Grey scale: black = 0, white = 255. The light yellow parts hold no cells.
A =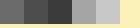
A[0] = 108
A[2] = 59
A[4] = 199
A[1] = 77

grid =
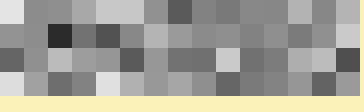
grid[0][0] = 228
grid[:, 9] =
[121, 143, 202, 102]
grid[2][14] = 79
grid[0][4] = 200
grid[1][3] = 114
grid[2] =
[101, 144, 187, 157, 150, 90, 151, 114, 112, 202, 113, 124, 174, 188, 79]
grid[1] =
[147, 141, 43, 114, 82, 136, 180, 154, 139, 143, 130, 143, 123, 144, 202]
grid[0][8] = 130
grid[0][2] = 143
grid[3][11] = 131
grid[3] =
[221, 161, 110, 130, 224, 177, 152, 166, 143, 102, 122, 131, 150, 99, 154]

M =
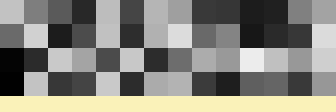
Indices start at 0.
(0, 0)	194
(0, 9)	54
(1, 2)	28
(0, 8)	57
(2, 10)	236
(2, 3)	164
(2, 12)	152
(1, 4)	193
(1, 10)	23
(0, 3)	40
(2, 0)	4
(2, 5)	200
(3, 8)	59
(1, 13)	219
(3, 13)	151

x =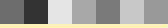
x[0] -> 109
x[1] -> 51
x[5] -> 200

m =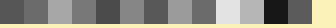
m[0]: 86
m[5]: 134

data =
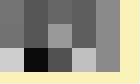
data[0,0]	115
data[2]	[206, 11, 81, 192, 138]
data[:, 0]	[115, 114, 206]
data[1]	[114, 86, 153, 94, 138]

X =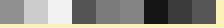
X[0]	144
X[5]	132
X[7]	59

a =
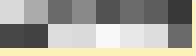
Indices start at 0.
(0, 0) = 217
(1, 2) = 221
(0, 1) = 171
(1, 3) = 218
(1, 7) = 105

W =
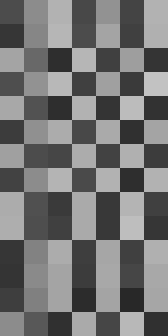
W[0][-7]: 77
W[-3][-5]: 164
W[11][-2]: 70
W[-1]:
[139, 87, 49, 170, 69, 184, 49]
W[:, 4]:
[146, 163, 64, 159, 52, 170, 67, 178, 56, 56, 166, 167, 164, 69]
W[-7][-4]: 74
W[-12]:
[164, 104, 45, 182, 64, 158, 52]
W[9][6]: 54
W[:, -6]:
[140, 133, 104, 146, 82, 143, 77, 140, 80, 78, 130, 137, 128, 87]
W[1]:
[54, 133, 182, 77, 163, 65, 175]
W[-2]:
[62, 128, 163, 44, 164, 39, 165]
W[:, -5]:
[177, 182, 45, 183, 47, 172, 69, 179, 57, 63, 172, 164, 163, 49]
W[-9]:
[61, 143, 172, 72, 170, 49, 164]
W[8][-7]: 171
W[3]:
[79, 146, 183, 65, 159, 59, 193]
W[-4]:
[55, 130, 172, 62, 166, 65, 175]
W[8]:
[171, 80, 57, 170, 56, 179, 64]
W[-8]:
[159, 77, 69, 171, 67, 174, 60]
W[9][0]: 173
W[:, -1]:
[177, 175, 52, 193, 50, 164, 60, 178, 64, 54, 175, 167, 165, 49]

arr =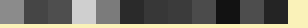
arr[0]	139
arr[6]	55
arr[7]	59
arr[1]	69

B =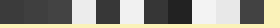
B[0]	59
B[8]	243
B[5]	241
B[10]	66
